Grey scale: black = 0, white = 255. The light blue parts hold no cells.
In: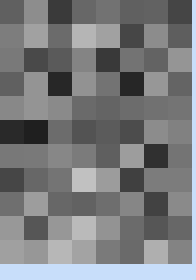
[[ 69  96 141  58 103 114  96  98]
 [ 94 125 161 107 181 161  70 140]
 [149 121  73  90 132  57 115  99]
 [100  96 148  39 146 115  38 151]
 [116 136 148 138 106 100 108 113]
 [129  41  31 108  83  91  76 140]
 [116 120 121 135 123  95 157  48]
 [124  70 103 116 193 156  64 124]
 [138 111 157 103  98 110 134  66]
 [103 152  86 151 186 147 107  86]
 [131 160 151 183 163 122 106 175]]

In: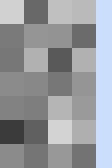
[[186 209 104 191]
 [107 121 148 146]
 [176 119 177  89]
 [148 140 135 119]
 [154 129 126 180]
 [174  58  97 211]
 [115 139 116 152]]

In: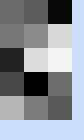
[[  8 107  93]
 [218 119 140]
 [245  35 219]
 [110  71   1]
 [ 89 181 125]]

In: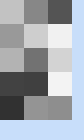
[[ 84 194 135]
 [241 153 206]
 [211 179 114]
 [243  66  64]
 [142  49 148]]

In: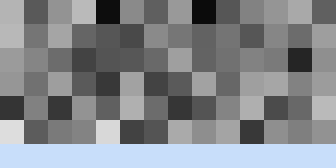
[[ 96 180  89 147 186  13 138  95 153  11  86 130 149 169]
 [158 184 117 165 101  86  73 138 118  98 116  86 134 108]
 [143 155 133 108  67  84  87 105 159  99 113 130 122  37]
 [156 150 113 158  90  56 162  67  90 162 103 159 166 130]
 [186  52 129  55 147  96 176 108  54  84 132 175  75 104]
 [146 221  92 122 131 216  66  84 170 142 164  56 143 127]]

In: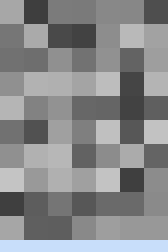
[[ 78 167  62 123 122 136 135]
 [162 118 170  73  66 141 185]
 [158 113 110 144 114 145  99]
 [180 144 178 176 164 189  69]
 [ 95 181 130 146 103 101  66]
 [194 113  81 160 127 192  87]
 [100 144 177 183  98 140 171]
 [140 196 153 176 160 195  63]
 [138  63  93 117  87 106 106]
 [152 166  95  94 137 158 152]]

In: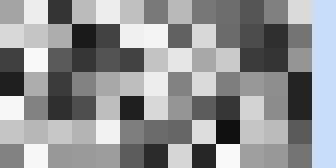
[[218 163 237  51 188 236 192 121 184 119 110  85 129]
 [116 216 197 174  25  67 239 244  98 215 106  77  48]
 [149  63 250  89  55  84  67 195 229 168 201  59  52]
 [ 35  31 173  59 131 169 190 238 130 217 126 151 142]
 [ 35 247 131  47  79 189  30 215 150  93  55 211 141]
 [ 89 196 182 200 180 241 126 107 103 221  17 197 187]
 [115 130 246 152 154 156  92  43 214  38 248 159 151]]

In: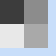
[[140  60]
 [169 232]]
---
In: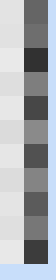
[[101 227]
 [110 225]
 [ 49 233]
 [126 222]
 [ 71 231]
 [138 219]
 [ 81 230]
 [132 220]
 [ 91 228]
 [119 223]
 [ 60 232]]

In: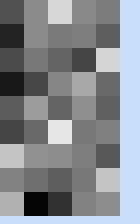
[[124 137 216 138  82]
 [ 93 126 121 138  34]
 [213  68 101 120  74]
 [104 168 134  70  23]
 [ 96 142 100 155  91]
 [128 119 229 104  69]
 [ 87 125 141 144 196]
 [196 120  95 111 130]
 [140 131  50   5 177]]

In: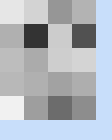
[[179 150 211 230]
 [ 81 204  51 176]
 [212 206 171 189]
 [174 162 176 184]
 [141 108 158 241]]

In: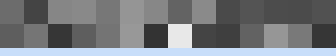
[[ 81  75  76  84  74 138  99 135 149 119 137 134  68 108]
 [ 54 121 150  98  63  68 232  51 152 116  94  54 117  94]]

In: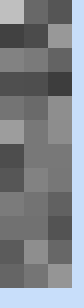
[[ 85 104 191]
 [152  75  65]
 [ 99 122 130]
 [ 61  78  79]
 [142 106 116]
 [141 120 157]
 [120 120  77]
 [119 130  86]
 [ 97 115 123]
 [ 83 113 113]
 [103 142  91]
 [149 117 101]]

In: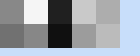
[[173 201  32 245 136]
 [187 156  16 135 113]]

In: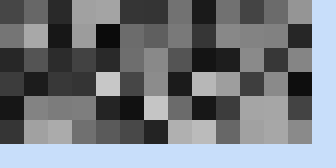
[[149 107  68 113  26 114  52  53 164 161  41 103  70]
 [ 38 129 131 136  54 121  95 108  11 156  23 168 117]
 [133  55 138  29  20  84 137 110  41  66  44  84  39]
 [ 14 138  62 158 183  27 140  70 199  52  56  28  60]
 [ 67 166 165  60  23 107 197  17  36 126 124 131  22]
 [138 167 161 103 187 176  35  72  90 112 171 161  53]]
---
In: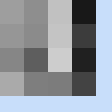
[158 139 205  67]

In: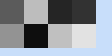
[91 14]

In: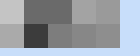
[196  60]

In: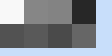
[248  89]

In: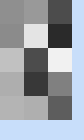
[143 228 241]

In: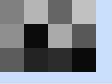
[128  11  44]

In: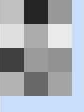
[192 172 146]

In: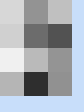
[215 108 148]
